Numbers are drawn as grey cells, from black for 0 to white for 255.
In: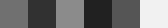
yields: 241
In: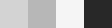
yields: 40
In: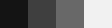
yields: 241
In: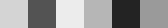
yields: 154
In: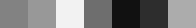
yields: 172
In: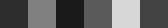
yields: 67
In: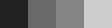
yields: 205
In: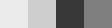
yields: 127
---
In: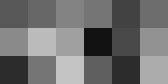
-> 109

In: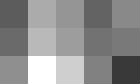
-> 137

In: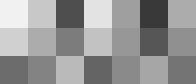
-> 172

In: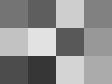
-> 129

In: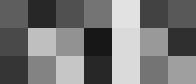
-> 88

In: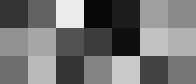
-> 138
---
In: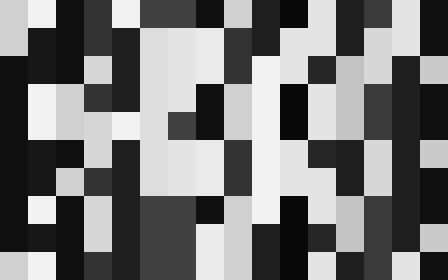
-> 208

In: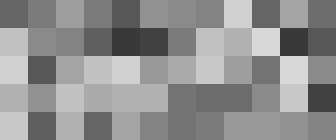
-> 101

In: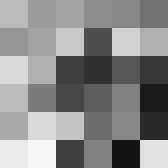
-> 187

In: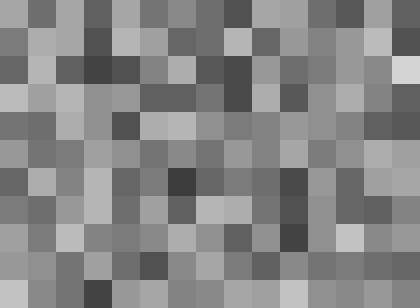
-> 166

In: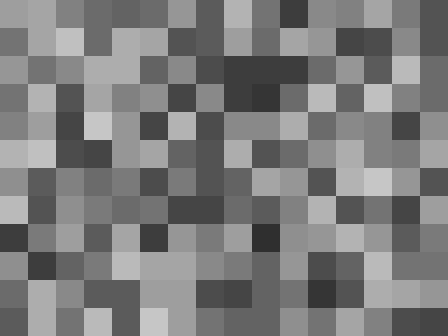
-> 158
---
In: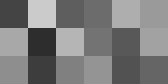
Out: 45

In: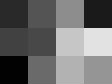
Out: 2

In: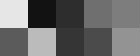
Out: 18

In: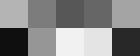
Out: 15

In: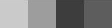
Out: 61

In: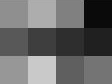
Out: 10

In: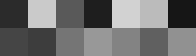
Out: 22

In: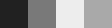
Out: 33
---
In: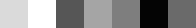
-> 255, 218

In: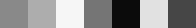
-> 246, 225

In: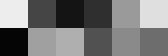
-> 237, 223

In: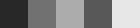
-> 231, 172

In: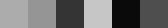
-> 198, 172

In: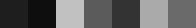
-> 193, 170

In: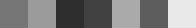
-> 233, 170
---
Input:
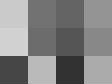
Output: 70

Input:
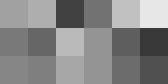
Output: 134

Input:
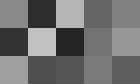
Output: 159

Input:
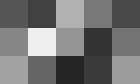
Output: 163

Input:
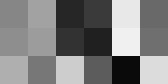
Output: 175

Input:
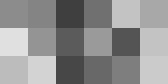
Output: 188

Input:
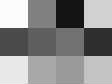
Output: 231
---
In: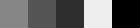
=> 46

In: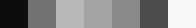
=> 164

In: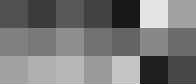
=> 113

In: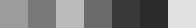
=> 107

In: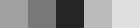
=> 37

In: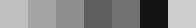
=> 94
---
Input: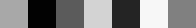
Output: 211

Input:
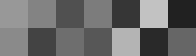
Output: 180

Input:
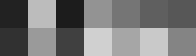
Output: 201

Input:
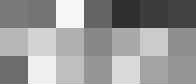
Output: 239

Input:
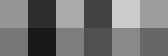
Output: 170

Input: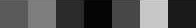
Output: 126

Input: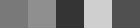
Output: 143
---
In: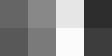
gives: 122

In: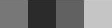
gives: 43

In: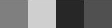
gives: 207

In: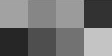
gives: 78

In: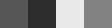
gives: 45

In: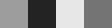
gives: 35

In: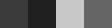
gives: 32
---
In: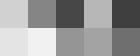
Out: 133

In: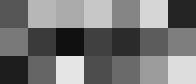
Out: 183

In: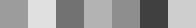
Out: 224

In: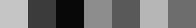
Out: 59

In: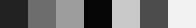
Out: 109

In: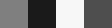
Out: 26

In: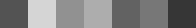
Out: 213
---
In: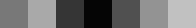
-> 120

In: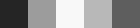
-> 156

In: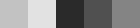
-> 132

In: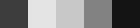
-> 130

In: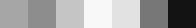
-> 166

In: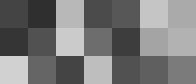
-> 101
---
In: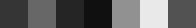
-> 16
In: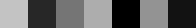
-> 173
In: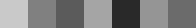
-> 165
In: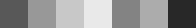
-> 233
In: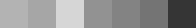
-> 146
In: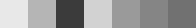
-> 210
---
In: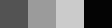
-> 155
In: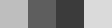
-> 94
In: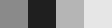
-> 31
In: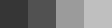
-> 81
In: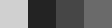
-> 35
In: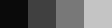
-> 64
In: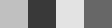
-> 57
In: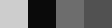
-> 10
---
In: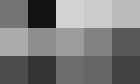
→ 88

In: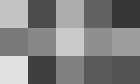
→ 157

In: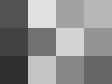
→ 148

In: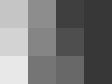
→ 55

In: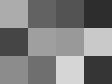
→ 201

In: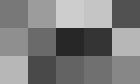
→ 183

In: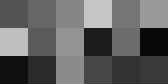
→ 9
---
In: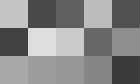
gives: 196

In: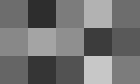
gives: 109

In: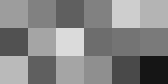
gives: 157

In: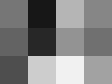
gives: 118

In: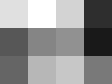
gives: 224

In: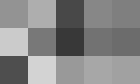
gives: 147

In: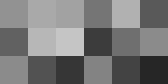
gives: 146

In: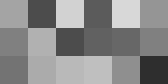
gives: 164

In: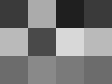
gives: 58
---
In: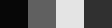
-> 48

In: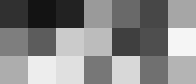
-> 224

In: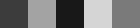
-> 122

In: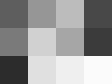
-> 224

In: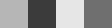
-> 111

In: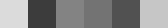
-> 131

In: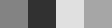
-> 131

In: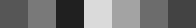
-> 121

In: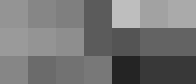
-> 162

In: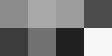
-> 156
